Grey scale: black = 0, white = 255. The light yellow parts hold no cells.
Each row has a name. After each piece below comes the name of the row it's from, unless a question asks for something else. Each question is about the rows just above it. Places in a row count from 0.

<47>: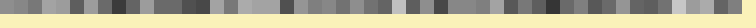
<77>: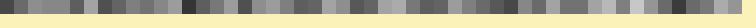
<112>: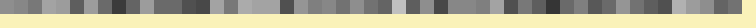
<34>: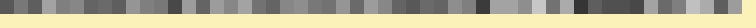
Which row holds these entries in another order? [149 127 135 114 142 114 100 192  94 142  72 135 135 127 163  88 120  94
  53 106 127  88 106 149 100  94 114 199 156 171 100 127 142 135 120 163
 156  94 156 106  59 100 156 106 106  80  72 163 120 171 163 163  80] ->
<47>
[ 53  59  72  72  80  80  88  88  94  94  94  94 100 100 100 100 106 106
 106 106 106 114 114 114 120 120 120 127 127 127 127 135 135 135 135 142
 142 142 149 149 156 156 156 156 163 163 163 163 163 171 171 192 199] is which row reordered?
<47>

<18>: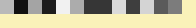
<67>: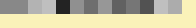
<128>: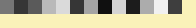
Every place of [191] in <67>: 3 11
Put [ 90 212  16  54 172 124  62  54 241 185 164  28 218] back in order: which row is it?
<18>

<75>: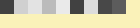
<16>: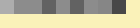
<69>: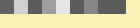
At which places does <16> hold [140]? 1 2 4 6
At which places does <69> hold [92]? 2 5 7 8
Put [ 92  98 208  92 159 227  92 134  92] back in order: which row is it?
<69>
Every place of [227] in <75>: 2
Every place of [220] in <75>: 6

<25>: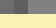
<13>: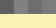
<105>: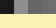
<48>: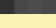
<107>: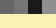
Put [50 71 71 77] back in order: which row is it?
<48>
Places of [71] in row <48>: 1 3
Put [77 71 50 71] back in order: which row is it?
<48>
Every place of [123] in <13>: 3
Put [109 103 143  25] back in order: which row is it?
<105>
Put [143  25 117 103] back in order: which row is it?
<107>
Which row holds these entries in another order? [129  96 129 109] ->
<25>

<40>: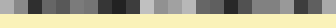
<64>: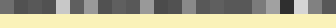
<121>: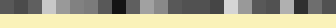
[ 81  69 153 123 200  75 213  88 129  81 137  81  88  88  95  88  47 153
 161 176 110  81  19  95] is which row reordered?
<121>
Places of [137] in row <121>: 11
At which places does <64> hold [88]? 2 9 14 16 17 23
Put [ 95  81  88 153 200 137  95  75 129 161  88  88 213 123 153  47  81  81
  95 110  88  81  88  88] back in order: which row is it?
<64>
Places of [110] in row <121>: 22

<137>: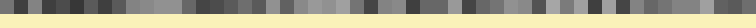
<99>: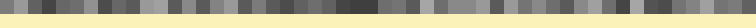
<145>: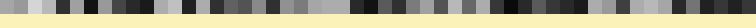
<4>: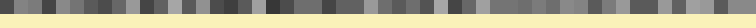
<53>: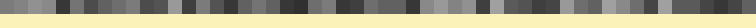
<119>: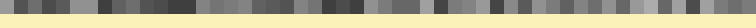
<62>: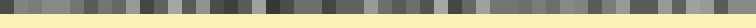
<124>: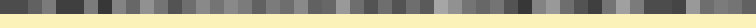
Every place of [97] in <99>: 2 21 23 53
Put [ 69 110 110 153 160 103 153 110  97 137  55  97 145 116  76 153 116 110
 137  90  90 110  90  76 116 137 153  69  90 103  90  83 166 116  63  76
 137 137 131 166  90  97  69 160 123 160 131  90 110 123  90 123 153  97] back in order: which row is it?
<62>

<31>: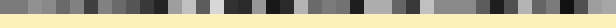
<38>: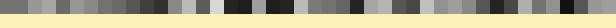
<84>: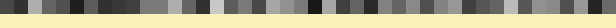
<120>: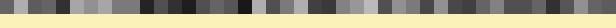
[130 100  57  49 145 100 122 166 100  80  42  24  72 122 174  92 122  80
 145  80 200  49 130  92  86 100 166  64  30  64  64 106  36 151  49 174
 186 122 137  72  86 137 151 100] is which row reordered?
<84>
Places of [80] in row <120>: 11 14 19 27 36 37
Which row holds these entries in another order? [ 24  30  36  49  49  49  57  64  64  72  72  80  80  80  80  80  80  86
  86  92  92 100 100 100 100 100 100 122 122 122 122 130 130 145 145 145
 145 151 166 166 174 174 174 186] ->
<120>
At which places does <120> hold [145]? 6 28 31 41

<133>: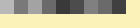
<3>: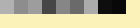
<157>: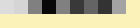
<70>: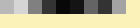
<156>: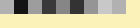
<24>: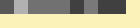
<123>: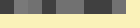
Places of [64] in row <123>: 0 3 6 7
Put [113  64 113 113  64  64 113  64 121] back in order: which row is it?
<123>
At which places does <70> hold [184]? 0
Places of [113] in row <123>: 2 4 5 8
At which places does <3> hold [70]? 3

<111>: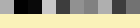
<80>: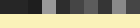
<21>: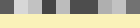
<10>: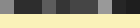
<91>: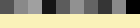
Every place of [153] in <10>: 7
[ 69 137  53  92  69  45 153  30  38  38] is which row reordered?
<80>

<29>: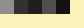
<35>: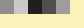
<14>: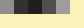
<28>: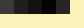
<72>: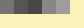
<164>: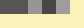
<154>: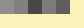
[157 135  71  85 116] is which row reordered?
<72>
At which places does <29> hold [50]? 1
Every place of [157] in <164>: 4

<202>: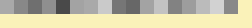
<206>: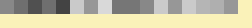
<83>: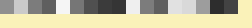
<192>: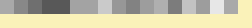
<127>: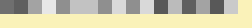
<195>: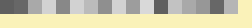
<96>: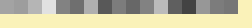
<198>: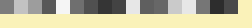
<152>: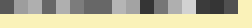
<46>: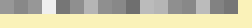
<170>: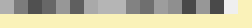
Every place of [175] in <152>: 2 4 12
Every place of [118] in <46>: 4 16

